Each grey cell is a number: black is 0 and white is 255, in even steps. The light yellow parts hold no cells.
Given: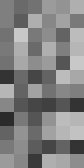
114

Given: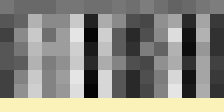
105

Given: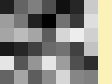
127

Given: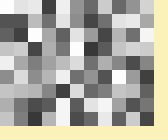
233

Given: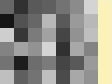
89

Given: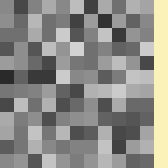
130

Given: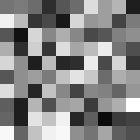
108

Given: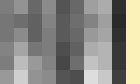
104
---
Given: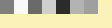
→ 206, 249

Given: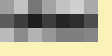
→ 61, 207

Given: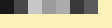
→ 156, 200

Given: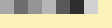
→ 182, 209

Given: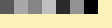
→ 192, 192

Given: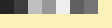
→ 152, 239
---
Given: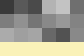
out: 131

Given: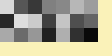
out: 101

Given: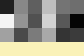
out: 5

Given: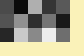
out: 25

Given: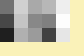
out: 253

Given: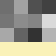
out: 218

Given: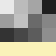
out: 134

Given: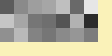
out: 43
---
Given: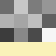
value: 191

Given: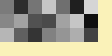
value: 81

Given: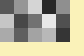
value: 114

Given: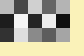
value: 37

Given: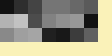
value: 76

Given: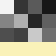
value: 37

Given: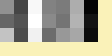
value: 255

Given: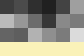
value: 108

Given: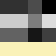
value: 125
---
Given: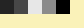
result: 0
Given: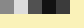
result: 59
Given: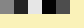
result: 77
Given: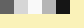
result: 21
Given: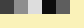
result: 94
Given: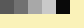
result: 9
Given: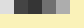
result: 173
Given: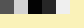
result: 239
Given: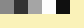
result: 16
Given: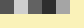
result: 165
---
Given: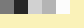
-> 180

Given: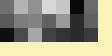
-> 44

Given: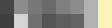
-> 100

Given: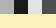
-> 227

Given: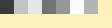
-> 252

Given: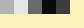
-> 10
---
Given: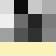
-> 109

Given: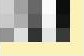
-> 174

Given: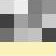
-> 160

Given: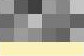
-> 142

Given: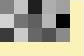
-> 116

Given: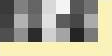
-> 178

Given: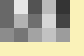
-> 178

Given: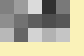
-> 114
